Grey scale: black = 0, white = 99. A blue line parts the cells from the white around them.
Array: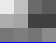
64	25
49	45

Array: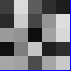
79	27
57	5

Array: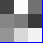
48	22
84	94

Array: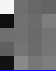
44	42
44	41

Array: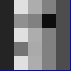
56	50
87	67

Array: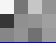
56	57
57	44
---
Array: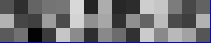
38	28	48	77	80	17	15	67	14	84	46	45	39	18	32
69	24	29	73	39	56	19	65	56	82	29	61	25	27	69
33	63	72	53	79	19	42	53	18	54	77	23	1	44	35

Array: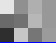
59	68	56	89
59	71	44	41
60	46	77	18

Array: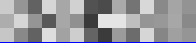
57	64	53	84	45	66	29	32	81	65	83	38	58	79
53	65	59	58	74	89	89	22	56	65	34	58	83	67
58	62	52	83	42	60	23	39	80	63	86	38	53	77

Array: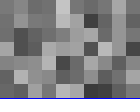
45	65	46	41	46	76	44	42	52	47
38	58	39	25	63	72	46	47	57	44
46	58	41	65	61	49	43	38	31	43
27	58	72	32	63	61	66	36	31	64
52	37	53	65	41	28	70	55	53	51
64	44	36	55	42	37	53	56	69	38
47	37	25	23	65	71	46	62	37	40

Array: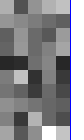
75	69	57	32	68
37	42	48	53	58
60	34	41	58	37
64	50	41	59	39
15	52	43	17	15
22	50	19	75	48
28	41	23	38	45
37	40	45	51	56
30	40	70	22	50
76	99	55	34	64

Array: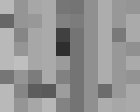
58	59	67	56	45	46	66	65	58	72
66	59	67	56	48	50	66	59	58	40
66	47	67	56	45	25	66	65	52	72
56	59	67	56	45	18	66	65	58	72
66	59	67	56	45	60	66	65	74	72
57	59	67	56	45	50	66	48	58	46
66	59	42	56	45	61	35	36	52	72
66	65	67	56	45	51	71	65	58	72
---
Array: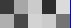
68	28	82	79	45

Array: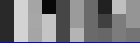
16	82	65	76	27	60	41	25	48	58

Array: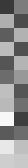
68	29
73	31
42	59
72	43
35	42
80	78

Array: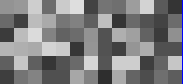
41	25	73	66	46	50	37	74	20	41	32	26	42
70	68	66	82	79	21	58	32	25	58	67	31	31
24	45	51	31	31	65	50	18	66	39	30	43	36

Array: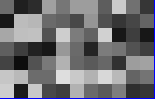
9	73	71	41	38	28	58	31	21	27	39
37	24	13	9	59	41	14	48	45	32	24
77	72	42	42	86	78	69	84	72	39	45

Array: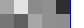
46	37	65	56	55
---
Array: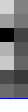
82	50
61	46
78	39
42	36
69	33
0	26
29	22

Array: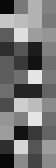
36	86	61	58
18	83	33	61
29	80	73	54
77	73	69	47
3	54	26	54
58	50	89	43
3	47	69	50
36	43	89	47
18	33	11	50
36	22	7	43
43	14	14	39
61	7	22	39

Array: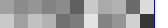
78	62	75	69	44	48	88	51	58	81	21
62	54	58	51	54	37	78	66	69	41	85

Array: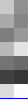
85	98
72	88
49	59
78	56
66	52
45	41
25	21

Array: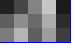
48	70	37	61	24
37	55	41	67	17
13	27	51	77	10

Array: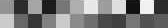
79	40	21	50	79	54	43	28	25	46	32	36
57	17	64	11	46	68	90	61	86	7	93	17

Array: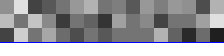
56	87	26	34	45	59	69	45	49	34	59	49	59	56	30	69
26	80	45	65	42	30	45	34	45	45	45	69	38	16	42	12
73	45	76	53	23	45	38	20	62	45	53	26	45	45	62	87
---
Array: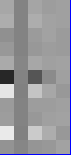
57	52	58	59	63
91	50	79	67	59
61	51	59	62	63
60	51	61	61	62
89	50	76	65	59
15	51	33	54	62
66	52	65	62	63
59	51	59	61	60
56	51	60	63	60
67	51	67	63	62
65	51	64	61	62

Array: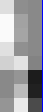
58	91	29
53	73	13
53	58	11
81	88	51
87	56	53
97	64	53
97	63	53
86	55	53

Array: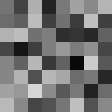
72	53	27	32	46	74	32	53
63	59	83	54	34	47	13	42
52	69	31	71	65	42	47	15
52	38	71	22	38	4	79	34
27	8	24	49	59	48	56	27
69	73	44	49	18	20	15	38
42	37	73	25	44	23	74	25
45	26	68	14	47	63	53	70

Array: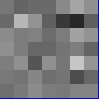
43	47	54	48	47	51	51
47	45	52	43	45	30	40
49	56	33	56	46	77	58
56	48	40	40	45	49	39
54	48	50	42	48	63	57
41	71	57	37	22	15	37
46	39	41	41	53	64	56

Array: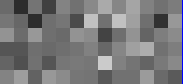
51	61	38	59	54	46	45	34	44	44	60	41	35
39	31	44	33	46	47	46	79	50	45	39	47	53
33	33	43	41	43	45	50	40	52	62	67	44	49
57	42	59	43	41	57	54	26	43	57	39	49	54
46	40	17	43	46	29	75	44	75	62	43	19	59
41	17	45	25	51	44	53	66	52	64	50	44	48

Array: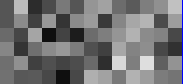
44	34	35	28	6	28	68	63	47	69	61	48	45
43	56	25	31	26	30	41	18	84	49	86	37	57
52	20	43	54	59	48	31	25	65	51	55	28	19
41	27	64	6	26	11	42	49	58	69	54	51	28
33	54	25	59	20	54	60	22	52	65	70	29	61
33	73	17	29	47	33	58	63	42	35	49	56	75
